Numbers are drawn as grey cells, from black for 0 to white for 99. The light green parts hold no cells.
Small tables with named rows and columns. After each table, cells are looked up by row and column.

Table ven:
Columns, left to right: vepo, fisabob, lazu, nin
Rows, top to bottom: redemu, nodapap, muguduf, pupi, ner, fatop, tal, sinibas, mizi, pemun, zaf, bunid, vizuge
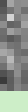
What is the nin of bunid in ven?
39
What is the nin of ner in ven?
51
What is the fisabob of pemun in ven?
62
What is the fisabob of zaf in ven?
38
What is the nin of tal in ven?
55
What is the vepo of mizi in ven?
53
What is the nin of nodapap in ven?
44
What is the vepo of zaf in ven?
32
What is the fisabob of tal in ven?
46
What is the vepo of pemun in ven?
44

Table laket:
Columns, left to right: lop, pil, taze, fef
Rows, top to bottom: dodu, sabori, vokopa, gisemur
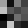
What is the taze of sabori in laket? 27
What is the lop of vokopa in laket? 0
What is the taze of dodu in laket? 49
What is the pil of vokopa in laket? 12
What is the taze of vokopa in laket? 43
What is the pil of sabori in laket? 35
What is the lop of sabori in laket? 75
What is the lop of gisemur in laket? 9
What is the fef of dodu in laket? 25
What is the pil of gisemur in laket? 77
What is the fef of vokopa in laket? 32
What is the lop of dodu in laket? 62
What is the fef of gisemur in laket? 10
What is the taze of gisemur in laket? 18
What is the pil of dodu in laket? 6
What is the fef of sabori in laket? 34
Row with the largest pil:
gisemur

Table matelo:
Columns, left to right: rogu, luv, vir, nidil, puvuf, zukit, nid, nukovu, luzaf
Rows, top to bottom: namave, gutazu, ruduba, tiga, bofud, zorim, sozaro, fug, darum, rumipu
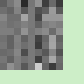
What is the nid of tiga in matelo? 49
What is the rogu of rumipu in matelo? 42
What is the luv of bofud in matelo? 49
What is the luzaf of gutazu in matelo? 35
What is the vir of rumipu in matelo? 48
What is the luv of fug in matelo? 43
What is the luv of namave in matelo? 46
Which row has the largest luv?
rumipu

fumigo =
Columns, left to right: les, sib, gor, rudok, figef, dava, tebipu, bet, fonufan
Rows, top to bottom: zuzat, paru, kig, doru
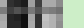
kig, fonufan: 58
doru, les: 67
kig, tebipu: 75
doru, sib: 15
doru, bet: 69
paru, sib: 25
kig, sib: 15
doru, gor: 15
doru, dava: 19
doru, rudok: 6
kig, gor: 13
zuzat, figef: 62

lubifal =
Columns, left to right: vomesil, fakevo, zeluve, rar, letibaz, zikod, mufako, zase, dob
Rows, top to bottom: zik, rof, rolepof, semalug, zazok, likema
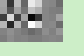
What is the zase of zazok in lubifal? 50
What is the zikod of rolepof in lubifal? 21
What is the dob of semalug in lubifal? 42
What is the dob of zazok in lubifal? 58
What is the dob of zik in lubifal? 42
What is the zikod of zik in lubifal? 81
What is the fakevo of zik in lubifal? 21
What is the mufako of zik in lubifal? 53
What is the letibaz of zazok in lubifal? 41
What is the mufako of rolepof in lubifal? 52
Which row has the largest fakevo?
rolepof

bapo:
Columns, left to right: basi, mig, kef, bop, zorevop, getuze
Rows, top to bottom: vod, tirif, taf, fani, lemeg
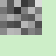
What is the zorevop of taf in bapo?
35
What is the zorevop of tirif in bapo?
71
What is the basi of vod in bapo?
65
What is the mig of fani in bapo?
32
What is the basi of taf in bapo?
57
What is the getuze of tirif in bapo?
49
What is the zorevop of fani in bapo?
61
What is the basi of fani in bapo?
41
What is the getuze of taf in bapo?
68
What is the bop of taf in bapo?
39
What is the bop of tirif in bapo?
49
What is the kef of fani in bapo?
28
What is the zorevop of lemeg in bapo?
50
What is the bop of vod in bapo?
22
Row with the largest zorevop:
tirif

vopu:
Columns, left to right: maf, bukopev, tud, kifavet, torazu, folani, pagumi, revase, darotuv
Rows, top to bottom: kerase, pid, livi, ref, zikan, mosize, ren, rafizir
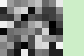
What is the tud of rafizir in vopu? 7
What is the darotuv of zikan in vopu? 11
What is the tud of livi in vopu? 58
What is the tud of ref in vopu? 22
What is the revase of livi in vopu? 25
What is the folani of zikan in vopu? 37
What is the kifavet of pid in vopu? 83
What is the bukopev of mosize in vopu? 40
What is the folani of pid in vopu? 58
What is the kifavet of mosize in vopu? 61
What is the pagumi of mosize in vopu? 57
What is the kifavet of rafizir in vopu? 92
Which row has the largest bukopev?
ref

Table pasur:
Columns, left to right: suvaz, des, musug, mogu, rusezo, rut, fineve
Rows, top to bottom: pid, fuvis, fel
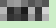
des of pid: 58
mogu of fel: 18
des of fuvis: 16
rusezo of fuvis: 70
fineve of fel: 69
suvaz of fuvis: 71
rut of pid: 41
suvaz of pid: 38
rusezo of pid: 33
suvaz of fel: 59
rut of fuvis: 21
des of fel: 20
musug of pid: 61
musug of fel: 24
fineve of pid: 33
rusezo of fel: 58
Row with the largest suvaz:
fuvis

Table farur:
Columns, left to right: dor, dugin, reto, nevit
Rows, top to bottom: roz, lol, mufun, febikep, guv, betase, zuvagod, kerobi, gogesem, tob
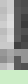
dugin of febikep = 86
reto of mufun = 35
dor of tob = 73
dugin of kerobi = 65
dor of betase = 77
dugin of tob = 80
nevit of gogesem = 58
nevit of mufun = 26
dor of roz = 76
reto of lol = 35
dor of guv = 73
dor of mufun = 76
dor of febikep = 80
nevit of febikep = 23
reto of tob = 35
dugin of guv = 81
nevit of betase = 26
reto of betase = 36
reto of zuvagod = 25

